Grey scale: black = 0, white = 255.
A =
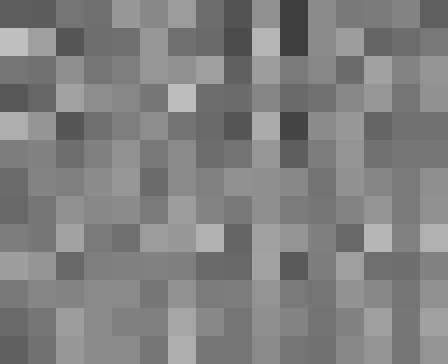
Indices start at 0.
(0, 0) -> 94
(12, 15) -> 147
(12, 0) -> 95
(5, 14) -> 119
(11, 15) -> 160
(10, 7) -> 123
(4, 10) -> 68
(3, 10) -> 106
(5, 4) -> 146
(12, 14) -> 117
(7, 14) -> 122
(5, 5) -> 120
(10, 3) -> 138
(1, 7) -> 105
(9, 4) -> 128
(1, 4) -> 112
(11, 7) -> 136
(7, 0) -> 103
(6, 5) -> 107
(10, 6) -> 146
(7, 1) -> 117
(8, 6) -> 151
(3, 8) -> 107
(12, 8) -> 116
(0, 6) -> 155
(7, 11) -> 118
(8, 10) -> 147
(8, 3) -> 121
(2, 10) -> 121
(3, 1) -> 102
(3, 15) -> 145
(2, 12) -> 107
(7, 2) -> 144
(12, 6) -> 173

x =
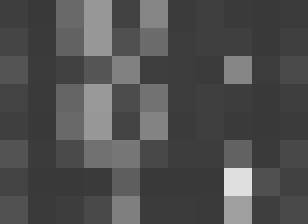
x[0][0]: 62
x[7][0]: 81
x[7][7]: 58
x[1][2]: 98
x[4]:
[63, 57, 105, 152, 67, 131, 59, 63, 58, 57, 59]
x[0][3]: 151
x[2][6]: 60
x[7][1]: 58
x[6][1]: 57
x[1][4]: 80
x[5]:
[83, 59, 75, 113, 119, 72, 61, 61, 98, 58, 72]
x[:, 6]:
[59, 60, 60, 60, 59, 61, 57, 59]
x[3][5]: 114
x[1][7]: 63
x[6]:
[67, 57, 57, 58, 94, 57, 57, 57, 223, 80, 65]
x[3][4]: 76
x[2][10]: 74
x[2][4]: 129
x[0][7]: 63
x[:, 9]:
[57, 57, 60, 57, 57, 58, 80, 62]
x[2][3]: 86
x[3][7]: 63

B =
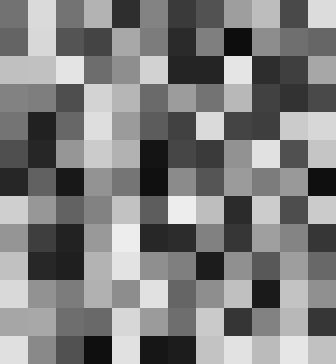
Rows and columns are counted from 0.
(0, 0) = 114
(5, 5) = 20
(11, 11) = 54
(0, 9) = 189
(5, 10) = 80
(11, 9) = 130
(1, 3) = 68
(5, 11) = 197
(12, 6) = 28
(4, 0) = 116
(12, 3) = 15
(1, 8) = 13
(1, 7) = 127
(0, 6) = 58
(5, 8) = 146
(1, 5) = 124
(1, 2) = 84
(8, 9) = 159
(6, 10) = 153
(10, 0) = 217
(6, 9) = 124
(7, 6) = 237
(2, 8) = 229
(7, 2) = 98
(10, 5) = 225
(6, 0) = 38
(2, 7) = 36
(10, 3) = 177
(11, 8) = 53
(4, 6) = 65
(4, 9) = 62
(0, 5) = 131
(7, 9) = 204
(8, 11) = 54
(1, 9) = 141
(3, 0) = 130

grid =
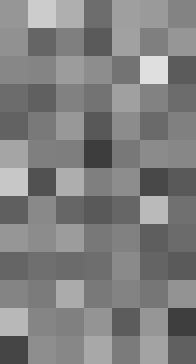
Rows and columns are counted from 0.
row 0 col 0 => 150
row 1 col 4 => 161
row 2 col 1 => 132
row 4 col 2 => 152
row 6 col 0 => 199
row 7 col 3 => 89
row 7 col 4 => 102
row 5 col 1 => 127
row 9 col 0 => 101
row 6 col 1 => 81
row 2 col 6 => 91
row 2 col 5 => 223
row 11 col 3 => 148
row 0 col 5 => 154
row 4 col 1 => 121
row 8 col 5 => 94
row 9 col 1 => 111
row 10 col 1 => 123
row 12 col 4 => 123
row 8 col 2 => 156
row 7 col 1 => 137
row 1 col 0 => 145
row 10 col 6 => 147
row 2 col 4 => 115
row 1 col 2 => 127
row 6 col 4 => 141
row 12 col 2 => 135
